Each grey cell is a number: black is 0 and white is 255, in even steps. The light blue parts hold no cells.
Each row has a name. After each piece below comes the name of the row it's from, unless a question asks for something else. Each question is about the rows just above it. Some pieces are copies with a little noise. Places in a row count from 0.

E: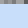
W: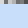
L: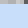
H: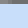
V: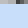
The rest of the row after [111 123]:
[80]
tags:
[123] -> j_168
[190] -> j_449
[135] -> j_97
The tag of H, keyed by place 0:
j_97

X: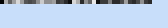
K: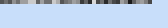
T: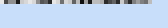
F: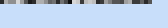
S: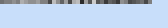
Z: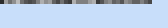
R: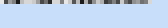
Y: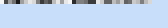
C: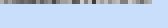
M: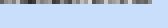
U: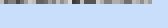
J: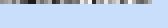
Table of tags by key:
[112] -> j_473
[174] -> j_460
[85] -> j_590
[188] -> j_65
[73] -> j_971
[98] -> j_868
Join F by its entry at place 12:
j_868
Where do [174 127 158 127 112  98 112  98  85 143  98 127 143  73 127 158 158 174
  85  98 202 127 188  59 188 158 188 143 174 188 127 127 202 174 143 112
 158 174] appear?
C
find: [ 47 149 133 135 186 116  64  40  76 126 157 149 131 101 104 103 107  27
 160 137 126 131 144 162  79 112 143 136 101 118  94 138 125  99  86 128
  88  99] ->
Z
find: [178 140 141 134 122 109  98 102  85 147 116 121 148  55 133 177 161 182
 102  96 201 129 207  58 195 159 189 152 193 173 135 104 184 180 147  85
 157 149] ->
C

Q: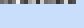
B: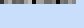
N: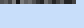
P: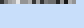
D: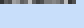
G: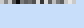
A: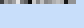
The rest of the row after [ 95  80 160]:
[147  95 109 189  95  66  80 122 122 134 122  95 189  53  80]
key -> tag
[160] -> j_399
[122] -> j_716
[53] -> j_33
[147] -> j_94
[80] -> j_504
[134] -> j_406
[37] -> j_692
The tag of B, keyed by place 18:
j_406
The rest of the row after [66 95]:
[37 37 66]
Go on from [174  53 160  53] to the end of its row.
[122 109 109  37 147  22 174 147]
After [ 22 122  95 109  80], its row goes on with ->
[ 53  37 109  80  37  66  95  37  37  66]
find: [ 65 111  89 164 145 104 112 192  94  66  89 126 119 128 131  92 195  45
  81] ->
D
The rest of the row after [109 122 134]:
[ 53  95 217  66  80]

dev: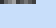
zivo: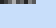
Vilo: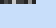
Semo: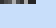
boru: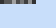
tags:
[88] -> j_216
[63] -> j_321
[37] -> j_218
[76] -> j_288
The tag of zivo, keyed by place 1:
j_321
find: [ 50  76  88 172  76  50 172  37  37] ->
Semo
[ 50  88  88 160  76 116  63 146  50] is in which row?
boru
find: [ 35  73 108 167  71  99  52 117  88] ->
zivo

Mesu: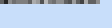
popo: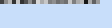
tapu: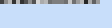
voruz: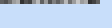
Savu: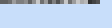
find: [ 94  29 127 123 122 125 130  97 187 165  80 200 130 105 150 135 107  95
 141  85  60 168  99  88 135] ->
Mesu
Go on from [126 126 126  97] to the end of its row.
[171 155  82 184 126 111 142 142  97  82 155  97  67 171  97  97 142]

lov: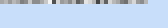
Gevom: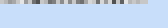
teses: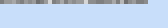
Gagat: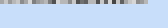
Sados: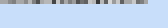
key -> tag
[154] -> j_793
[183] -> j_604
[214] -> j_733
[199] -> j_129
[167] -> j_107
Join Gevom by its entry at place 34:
j_604
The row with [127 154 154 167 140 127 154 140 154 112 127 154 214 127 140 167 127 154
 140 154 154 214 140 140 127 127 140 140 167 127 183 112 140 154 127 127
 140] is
teses
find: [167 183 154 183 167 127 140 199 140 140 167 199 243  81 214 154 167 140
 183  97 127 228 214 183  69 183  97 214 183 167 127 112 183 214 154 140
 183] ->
lov
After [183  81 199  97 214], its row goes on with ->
[ 69 199  97 167 199 214 140 154 183]
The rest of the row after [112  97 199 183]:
[ 56 183  97 214 154 199  97 167 167 199 112 127 167]
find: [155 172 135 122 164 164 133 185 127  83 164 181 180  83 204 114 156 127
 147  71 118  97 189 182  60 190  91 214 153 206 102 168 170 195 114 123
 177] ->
Sados

